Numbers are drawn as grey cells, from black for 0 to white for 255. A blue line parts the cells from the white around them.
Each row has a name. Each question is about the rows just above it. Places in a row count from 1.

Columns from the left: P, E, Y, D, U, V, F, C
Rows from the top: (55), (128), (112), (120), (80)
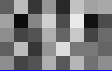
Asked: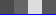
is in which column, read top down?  U
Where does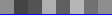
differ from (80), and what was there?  5, [89]
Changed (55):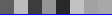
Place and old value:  3, [54]
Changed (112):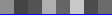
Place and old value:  7, [68]
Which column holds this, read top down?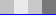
V
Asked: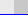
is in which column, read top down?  V
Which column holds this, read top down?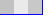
V

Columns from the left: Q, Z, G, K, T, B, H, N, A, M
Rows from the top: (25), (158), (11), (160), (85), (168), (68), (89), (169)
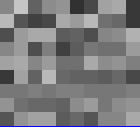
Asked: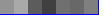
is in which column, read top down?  T
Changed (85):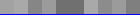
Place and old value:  9, [147]
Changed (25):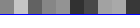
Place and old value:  4, [140]
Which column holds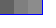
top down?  B

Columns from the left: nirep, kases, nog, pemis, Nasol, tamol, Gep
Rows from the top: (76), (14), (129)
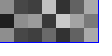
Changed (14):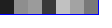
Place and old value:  5, [201]
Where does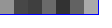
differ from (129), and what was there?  1, [142]
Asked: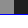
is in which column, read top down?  nirep
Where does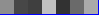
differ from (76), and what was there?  6, [98]
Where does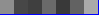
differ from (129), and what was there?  5, [50]

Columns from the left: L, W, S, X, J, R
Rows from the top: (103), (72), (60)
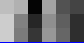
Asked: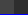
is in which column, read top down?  R
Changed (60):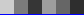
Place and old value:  4, [151]

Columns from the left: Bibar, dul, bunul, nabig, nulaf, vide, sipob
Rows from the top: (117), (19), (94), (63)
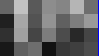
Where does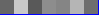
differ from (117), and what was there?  2, [194]
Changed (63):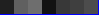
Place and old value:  1, [24]
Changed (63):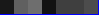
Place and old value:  5, [56]
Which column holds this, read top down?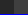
vide
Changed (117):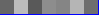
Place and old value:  2, [194]
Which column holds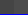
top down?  sipob
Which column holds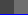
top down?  bunul

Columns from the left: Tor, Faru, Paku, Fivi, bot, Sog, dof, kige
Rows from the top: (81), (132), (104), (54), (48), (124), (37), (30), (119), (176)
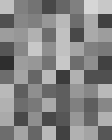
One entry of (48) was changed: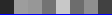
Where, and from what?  1, [46]
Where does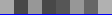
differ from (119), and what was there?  3, [143]
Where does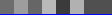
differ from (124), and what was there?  2, [164]
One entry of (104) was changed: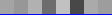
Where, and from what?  1, [157]

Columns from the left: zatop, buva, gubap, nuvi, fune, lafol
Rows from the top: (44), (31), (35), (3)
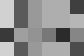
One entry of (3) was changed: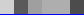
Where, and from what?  3, [153]
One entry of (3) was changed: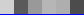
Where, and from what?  4, [174]
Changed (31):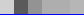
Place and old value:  3, [153]
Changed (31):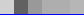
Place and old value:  2, [90]

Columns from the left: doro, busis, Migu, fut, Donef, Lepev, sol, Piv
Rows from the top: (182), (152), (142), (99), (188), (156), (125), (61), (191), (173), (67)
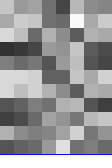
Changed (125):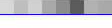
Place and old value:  4, [177]
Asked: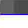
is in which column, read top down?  busis
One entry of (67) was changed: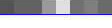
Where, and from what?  3, [106]

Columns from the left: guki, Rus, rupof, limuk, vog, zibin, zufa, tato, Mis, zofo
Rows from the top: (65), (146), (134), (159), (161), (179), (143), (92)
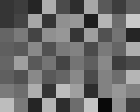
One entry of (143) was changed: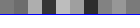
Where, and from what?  10, [130]
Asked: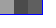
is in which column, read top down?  zufa
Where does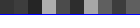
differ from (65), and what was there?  8, [89]

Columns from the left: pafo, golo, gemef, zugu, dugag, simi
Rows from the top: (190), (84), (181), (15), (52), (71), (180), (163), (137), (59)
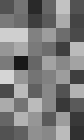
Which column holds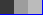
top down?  dugag
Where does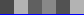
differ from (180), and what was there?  2, [187]

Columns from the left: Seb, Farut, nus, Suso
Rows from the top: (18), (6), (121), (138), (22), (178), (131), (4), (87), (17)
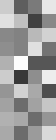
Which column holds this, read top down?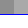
nus
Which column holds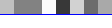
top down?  Farut

